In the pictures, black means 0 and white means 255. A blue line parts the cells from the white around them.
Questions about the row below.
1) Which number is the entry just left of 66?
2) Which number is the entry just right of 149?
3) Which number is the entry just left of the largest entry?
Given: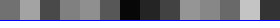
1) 36
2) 135
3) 105

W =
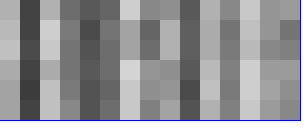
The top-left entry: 177
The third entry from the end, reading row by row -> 200
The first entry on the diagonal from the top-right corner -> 155
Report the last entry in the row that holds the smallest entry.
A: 143
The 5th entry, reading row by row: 89
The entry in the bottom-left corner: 163
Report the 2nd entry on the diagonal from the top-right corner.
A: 149
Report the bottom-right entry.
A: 136
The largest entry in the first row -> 206
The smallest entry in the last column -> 116
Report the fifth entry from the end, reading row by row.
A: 177
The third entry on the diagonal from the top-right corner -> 185
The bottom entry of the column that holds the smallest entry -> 67
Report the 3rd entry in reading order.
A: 177
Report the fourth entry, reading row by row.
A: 109
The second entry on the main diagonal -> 67
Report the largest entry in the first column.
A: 192
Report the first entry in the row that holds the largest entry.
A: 171
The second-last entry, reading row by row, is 155
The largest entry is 212
